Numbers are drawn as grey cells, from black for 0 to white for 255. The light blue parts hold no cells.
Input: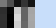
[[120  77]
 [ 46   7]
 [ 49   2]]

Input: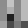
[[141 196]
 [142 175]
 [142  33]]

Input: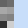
[[ 99 109]
 [168 159]
 [137 130]]

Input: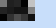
[[120  32]
 [ 35  27]
 [  3  50]]

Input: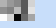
[[178 152]
 [143 129]
 [251 211]]

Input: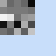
[[166 104]
 [128 120]
 [242 229]]

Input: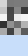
[[213 121]
 [197  70]
 [243  71]]

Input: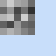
[[165 204]
 [105 152]
 [180 197]]
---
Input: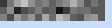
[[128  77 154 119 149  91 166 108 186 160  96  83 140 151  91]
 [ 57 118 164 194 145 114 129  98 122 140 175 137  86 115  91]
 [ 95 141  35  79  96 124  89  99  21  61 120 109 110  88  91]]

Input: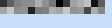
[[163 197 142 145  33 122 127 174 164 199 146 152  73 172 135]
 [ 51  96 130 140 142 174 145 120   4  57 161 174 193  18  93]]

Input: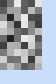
[[146 191 152  94 113 180]
 [ 67 115 233  96  81 228]
 [ 94 160 163  93 186 126]
 [149  36 170 235  76  70]
 [219 152  51 230 131  61]
 [192 171 109  90 139 191]
 [106  32 114 235 218  89]
 [ 63 176 170  66 208 124]
 [122 177 212 198 151  96]
 [208 112 116 208  59 202]]

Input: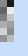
[[147 186]
 [135  27]
 [ 99 235]
 [127 196]
 [174 158]
 [209 140]]

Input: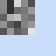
[[ 84 152  94 112 226]
 [139  49 216 139  80]
 [136  48 109 120 153]
 [ 97 176 192 128 115]
 [146  93  67 131 150]]

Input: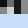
[[133 209  24 138]
 [ 14 109  24 138]]
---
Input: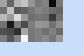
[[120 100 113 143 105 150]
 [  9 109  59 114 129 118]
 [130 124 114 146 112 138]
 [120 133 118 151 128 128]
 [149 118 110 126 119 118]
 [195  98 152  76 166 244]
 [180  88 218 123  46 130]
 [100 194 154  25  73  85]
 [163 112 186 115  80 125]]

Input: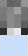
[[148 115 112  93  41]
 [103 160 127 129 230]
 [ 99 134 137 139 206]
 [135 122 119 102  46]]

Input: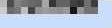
[[ 62 115]
 [112 116]
 [ 56 148]
 [ 65  23]
 [ 99 152]
 [ 97 143]
 [ 54 148]
 [167 155]
 [100 145]
 [106  69]
 [116 189]
 [130 119]
 [ 77 107]
 [184 203]]

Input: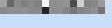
[[153 116]
 [134 145]
 [130 137]
 [207 132]
 [ 75 119]
 [148 134]
 [143 142]
 [142 142]
 [245  36]
 [128 137]
 [136 138]
 [127 144]
 [138 142]
 [103 143]
 [162 136]]

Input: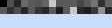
[[ 99  41]
 [ 50 144]
 [116  56]
 [ 90  29]
 [ 70  42]
 [ 91 197]
 [ 89  90]
 [ 87  28]
 [199  89]
 [100  39]
 [ 85  53]
 [ 90  88]
 [106  39]
 [ 38  77]
 [ 80  49]
 [  2  89]]

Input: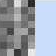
[[ 42 127  99 144  91 141 163 232]
 [144  94 123 113 164  98  89 101]
 [219 163 184 142 161 152 148  57]
 [103 123 138 100  73 131 111 174]
 [137  98 136 102 124 108  82 115]]

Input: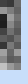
[[108  99 114 100  88 111  91 155 100 129]
 [ 57 125 156 136 113  82 121 102  92 153]
 [ 65 150  33  30  67  94  54 161 137 193]]

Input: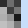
[[ 60 119  24 123]
 [110  62 148 177]
 [ 44 181 175 192]]

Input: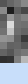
[[136  72 130 111 100  58  86 119 183]
 [115  94 116 115 110  96 101 110 126]
 [102  30 149 219 195 142  98  86  51]
 [ 85 138  89 104 114 148 126  99  47]]
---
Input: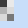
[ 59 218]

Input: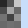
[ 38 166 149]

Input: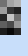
[113  55 113]

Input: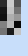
[ 42 194 152]

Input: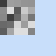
[ 60 222 105 157 131]

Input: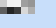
[204  36]

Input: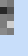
[135  84]

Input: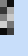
[127 170]
